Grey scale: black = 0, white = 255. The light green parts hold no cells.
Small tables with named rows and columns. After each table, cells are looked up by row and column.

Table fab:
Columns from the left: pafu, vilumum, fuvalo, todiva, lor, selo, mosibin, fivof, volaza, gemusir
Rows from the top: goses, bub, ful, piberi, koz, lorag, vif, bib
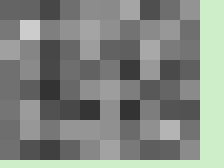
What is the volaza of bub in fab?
151
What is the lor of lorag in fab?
53
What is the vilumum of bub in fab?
204
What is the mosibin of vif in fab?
107
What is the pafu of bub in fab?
120
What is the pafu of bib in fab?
112
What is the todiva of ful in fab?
103
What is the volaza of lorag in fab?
84
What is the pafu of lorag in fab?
117
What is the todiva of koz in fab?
104
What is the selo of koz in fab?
157
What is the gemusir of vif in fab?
114
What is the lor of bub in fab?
164
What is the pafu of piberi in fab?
112
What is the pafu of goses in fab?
100
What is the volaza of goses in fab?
110
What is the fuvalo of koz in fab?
51
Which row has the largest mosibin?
goses

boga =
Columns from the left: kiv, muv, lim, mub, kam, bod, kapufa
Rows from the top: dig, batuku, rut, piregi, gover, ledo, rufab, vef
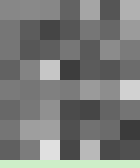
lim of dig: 135
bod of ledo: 100
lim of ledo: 144
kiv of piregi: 98
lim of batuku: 69
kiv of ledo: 104
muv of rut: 87
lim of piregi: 198
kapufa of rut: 123
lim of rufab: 160

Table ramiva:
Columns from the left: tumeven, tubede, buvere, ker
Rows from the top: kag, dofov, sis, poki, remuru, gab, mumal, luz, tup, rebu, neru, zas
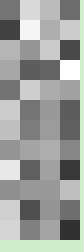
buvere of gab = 153
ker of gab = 93
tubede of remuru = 206
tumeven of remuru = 115
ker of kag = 108
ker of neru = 110
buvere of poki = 100
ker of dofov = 204

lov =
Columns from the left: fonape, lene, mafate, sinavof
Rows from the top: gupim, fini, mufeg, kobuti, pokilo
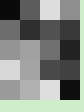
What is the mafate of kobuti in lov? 73
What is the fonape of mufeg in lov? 148
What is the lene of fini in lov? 47
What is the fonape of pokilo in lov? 154
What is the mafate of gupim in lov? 221
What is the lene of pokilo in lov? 176
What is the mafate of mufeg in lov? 111
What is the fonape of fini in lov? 108
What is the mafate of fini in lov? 81
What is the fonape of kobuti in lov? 215
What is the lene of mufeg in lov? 161
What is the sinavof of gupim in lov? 142
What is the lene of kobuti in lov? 164

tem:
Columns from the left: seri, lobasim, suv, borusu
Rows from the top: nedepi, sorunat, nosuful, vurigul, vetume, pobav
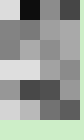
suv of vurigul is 162
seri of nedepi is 220
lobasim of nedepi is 13
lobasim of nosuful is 170
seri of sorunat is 131
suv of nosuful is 142
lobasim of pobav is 185
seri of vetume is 151
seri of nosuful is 130
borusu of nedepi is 70
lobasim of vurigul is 222
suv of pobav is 114
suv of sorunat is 159
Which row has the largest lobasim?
vurigul

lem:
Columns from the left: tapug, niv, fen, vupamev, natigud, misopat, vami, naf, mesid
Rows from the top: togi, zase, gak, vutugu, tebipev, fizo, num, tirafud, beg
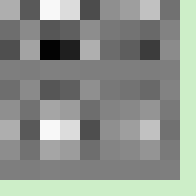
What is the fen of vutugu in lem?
128
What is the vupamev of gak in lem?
31
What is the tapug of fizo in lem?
143
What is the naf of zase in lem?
105
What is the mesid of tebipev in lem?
130
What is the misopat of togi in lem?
143
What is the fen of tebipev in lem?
86
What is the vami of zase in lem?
115
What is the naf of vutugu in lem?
125
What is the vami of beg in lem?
126
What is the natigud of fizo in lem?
110
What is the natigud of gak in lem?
175
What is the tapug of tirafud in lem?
141
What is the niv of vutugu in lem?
125
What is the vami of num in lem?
158
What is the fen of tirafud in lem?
165
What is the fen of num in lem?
248
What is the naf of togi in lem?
193

